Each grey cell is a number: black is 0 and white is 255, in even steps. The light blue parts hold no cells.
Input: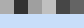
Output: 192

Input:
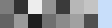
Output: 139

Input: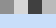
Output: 214

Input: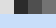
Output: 43

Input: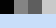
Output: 132

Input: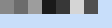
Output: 55

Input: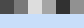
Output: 165

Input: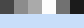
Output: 252

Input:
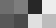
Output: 74

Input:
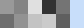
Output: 195
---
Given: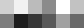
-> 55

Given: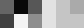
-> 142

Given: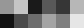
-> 109

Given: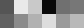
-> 177

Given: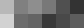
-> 100

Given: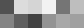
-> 66

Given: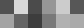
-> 61

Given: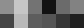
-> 93

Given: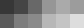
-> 138

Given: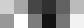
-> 124
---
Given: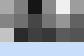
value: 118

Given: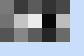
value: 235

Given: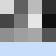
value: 123

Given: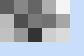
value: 121

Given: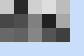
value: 128

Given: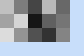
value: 22

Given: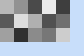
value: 176
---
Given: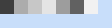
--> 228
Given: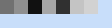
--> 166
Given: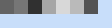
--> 166
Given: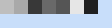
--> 105
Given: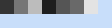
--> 30
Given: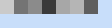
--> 58
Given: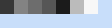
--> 86
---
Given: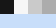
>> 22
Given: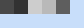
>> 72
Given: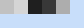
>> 193
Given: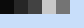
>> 10
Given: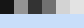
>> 21
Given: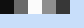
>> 14
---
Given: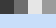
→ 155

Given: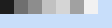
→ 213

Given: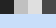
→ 192

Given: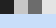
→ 199

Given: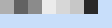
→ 215

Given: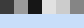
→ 204

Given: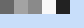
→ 163

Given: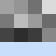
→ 188
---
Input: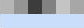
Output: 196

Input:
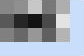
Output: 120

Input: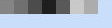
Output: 201

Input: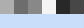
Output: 40

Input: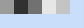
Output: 230

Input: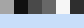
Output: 246

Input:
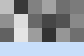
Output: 111

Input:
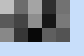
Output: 47

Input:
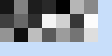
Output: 182

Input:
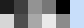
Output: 119
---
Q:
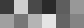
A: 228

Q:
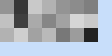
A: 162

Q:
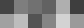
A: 133

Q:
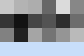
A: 83

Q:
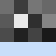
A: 233

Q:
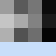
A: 170

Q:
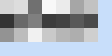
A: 66

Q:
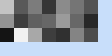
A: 155

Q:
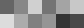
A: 149
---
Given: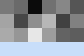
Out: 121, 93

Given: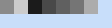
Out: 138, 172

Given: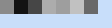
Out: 138, 104

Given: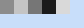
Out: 140, 217

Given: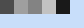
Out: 76, 25

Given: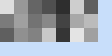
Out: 222, 160

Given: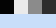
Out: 3, 45
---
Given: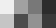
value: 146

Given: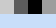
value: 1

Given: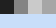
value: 202

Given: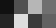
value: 58

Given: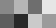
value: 202

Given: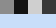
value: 207
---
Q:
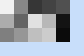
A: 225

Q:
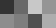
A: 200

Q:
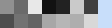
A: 232

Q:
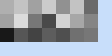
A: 119

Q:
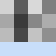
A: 135

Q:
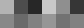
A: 39
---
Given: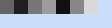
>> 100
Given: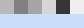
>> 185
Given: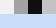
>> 241
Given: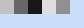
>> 193
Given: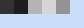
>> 50
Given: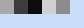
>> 168
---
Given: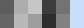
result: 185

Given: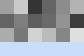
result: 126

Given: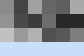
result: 74

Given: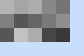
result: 86

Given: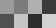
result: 196

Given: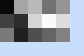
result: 44
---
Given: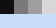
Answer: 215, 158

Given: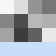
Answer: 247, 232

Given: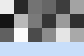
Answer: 251, 236

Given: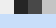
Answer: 238, 196

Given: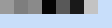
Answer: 195, 154

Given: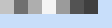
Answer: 244, 195

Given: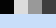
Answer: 220, 153

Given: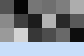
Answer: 211, 179

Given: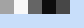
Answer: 248, 163
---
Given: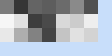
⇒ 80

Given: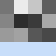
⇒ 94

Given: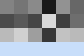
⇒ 103

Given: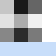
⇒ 255

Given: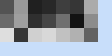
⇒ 171

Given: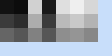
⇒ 215

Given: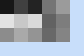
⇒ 155

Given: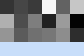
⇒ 198
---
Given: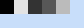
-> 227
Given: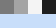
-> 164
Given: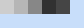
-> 182
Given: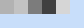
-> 194
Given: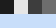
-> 230
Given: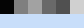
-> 127
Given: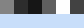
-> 45
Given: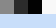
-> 43
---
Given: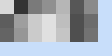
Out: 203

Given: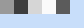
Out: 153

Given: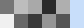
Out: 240

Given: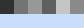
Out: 116

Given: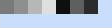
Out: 183

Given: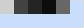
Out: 207

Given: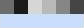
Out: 27

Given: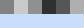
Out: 202

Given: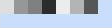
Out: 128
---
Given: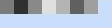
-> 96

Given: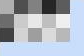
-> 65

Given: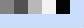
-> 81

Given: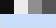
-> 85

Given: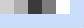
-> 124

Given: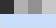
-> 145

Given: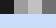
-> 112

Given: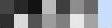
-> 40

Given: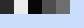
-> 42
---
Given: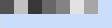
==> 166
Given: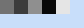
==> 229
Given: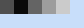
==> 203
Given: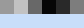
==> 125
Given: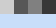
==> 55
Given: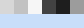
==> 156
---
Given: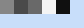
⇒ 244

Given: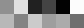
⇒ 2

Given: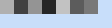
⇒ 92

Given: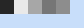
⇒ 118

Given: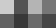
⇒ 180

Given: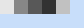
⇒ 50

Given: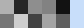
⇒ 130

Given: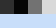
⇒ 114
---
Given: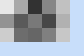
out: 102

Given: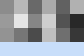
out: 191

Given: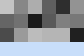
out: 181

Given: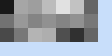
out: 79

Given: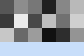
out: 17

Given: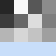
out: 214

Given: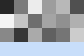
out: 96

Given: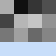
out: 160

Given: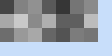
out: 83
